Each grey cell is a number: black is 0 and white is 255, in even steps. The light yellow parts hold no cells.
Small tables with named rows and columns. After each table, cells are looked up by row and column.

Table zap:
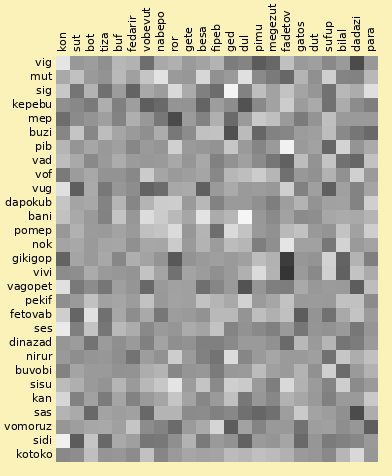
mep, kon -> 109
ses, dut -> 149
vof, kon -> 122
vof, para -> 154
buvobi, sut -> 164
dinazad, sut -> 156
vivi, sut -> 142
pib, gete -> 154
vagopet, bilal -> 154

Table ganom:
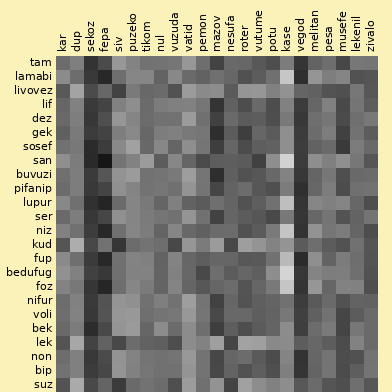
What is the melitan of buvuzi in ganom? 101
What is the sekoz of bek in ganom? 44
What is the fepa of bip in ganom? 71
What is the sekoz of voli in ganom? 56
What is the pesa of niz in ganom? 118
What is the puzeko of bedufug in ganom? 130
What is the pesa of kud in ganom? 92
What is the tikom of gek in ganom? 103
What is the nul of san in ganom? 92
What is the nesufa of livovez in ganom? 91
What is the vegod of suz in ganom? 88
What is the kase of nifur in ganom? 113
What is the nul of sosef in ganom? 135
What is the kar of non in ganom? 109
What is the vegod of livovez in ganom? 101
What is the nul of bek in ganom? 140
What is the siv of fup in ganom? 113
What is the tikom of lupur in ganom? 121
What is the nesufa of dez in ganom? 106

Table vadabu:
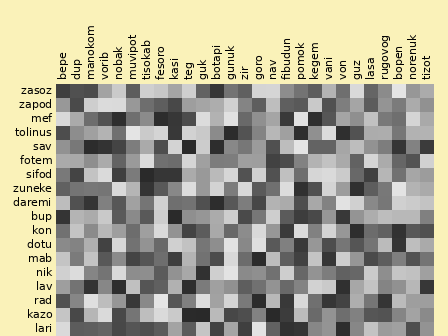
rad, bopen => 187
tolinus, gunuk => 44
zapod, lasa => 92
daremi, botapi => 45
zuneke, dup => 116
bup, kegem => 73
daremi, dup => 81
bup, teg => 143
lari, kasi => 163
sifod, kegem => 214

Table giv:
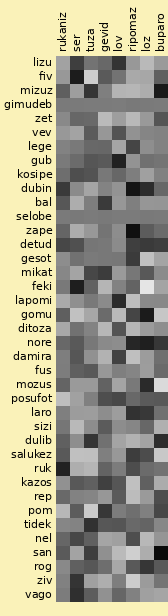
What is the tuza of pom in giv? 202
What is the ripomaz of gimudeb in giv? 121
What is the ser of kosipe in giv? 78
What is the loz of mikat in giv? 88
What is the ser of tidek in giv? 131
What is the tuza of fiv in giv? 205
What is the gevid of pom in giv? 55
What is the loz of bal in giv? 150
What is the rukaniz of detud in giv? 71
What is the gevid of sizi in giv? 91
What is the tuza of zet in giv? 105
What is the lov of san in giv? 186
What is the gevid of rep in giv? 151
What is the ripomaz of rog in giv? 89
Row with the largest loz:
feki

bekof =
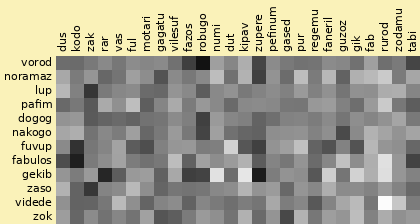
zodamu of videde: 198
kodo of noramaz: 123
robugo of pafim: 152
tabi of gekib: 130
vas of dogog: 106
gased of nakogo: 144
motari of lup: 107
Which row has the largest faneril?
gekib

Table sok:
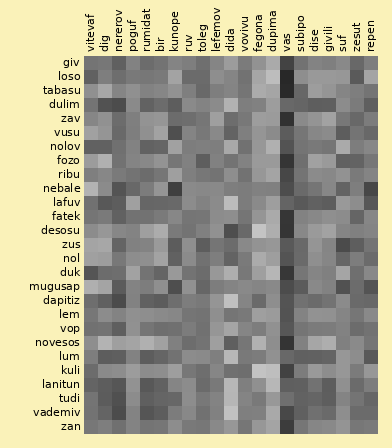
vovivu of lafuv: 124
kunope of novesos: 128
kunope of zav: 108
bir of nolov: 101
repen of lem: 137
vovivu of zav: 120
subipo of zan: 118

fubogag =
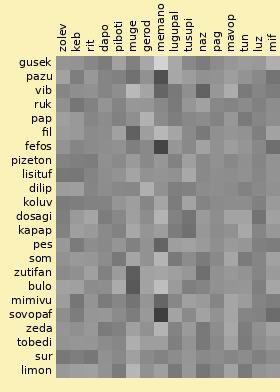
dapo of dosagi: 125
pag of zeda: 141
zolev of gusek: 149
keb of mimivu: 118
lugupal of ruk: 122
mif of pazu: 116
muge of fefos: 127
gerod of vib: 164
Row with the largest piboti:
bulo

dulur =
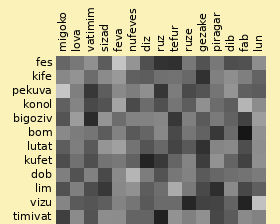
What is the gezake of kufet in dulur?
61
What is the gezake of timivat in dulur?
144
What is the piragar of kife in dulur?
128
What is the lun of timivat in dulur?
130
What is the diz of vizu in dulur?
89
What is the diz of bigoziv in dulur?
130
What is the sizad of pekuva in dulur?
93
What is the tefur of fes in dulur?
48
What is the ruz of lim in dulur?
110
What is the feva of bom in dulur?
130
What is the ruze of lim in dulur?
121
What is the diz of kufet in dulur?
36
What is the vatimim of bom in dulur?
117
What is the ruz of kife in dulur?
112
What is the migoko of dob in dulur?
127

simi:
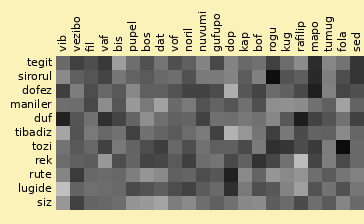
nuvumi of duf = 66
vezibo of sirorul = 95
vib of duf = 34
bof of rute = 100
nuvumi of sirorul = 122
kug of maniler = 145
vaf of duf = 48

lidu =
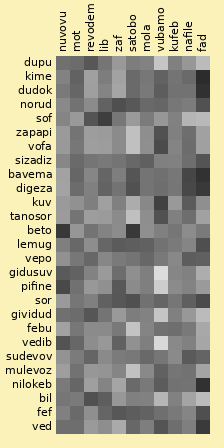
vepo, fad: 96
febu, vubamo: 113
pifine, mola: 127
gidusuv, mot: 98
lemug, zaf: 91
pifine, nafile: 131
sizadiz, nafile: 110
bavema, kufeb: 119
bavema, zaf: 126
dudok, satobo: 106
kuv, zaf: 128
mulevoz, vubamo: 97
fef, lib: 101
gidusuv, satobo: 143
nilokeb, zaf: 165
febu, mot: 119
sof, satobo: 154
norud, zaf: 79
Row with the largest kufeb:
kuv

